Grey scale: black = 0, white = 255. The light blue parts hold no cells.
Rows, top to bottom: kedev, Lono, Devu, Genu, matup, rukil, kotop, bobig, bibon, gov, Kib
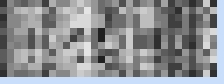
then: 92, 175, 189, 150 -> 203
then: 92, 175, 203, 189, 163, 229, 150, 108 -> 79
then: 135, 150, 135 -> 175
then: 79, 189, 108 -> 32
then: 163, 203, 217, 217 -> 175
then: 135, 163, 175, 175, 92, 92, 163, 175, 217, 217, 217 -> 175

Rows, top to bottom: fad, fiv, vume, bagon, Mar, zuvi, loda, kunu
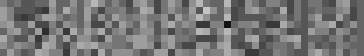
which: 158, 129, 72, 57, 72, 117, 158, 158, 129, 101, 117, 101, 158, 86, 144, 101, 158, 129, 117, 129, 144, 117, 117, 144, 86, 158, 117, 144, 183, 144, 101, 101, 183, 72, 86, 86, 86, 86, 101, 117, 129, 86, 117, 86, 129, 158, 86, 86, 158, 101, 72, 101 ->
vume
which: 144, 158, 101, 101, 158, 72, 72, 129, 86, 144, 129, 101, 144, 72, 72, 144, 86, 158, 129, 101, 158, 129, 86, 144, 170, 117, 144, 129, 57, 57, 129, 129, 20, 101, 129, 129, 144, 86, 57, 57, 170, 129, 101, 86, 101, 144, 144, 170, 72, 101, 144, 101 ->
bagon
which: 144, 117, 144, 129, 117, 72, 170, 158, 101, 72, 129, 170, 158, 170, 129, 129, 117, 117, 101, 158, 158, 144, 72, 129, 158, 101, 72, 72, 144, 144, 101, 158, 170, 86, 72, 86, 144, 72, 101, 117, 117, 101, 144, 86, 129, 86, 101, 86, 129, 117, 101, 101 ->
loda

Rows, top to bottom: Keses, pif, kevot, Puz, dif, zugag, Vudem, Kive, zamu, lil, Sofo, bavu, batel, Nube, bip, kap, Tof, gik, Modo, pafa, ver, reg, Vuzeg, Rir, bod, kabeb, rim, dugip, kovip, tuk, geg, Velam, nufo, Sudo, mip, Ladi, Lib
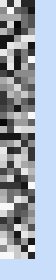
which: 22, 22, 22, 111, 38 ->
pafa
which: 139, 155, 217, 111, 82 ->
batel
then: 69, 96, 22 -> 123
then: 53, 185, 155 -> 201
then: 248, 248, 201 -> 217
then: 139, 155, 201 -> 53
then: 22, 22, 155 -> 232

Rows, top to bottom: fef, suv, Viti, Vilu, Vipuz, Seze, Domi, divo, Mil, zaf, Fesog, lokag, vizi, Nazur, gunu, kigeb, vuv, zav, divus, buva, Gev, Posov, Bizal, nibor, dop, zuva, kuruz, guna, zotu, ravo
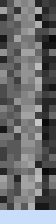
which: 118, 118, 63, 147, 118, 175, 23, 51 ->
buva
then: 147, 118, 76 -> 163
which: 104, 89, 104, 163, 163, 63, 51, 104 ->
vuv
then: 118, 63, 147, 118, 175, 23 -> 51

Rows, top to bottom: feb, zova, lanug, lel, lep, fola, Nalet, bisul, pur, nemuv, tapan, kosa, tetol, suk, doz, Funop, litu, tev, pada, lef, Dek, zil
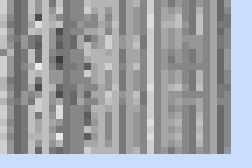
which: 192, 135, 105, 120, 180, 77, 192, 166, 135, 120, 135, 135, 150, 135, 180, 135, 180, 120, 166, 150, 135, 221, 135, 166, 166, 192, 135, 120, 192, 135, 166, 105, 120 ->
lanug

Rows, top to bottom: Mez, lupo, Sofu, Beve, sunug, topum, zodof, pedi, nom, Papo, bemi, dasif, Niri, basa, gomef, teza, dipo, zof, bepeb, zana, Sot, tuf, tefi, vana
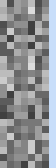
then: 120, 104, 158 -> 188
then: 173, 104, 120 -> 120
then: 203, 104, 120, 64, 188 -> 158
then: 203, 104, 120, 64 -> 188
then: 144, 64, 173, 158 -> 188

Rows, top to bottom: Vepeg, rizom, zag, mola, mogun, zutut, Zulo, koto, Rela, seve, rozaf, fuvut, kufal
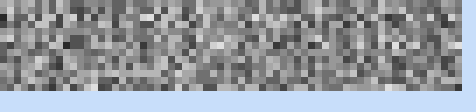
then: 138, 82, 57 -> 167
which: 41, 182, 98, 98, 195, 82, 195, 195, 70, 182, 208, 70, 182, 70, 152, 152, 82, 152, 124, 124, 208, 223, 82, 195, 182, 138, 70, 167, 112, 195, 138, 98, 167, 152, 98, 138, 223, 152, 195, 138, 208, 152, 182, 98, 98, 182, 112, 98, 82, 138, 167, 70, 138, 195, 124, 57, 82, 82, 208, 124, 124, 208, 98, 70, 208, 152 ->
zag

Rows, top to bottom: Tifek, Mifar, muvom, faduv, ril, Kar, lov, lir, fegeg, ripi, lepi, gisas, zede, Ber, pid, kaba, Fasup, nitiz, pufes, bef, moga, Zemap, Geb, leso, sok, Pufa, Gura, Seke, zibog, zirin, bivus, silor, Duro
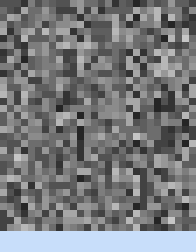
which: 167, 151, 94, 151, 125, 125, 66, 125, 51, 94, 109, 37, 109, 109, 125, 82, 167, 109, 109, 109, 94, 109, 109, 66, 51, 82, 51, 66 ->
pufes
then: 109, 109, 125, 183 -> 151
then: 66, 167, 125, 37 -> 94

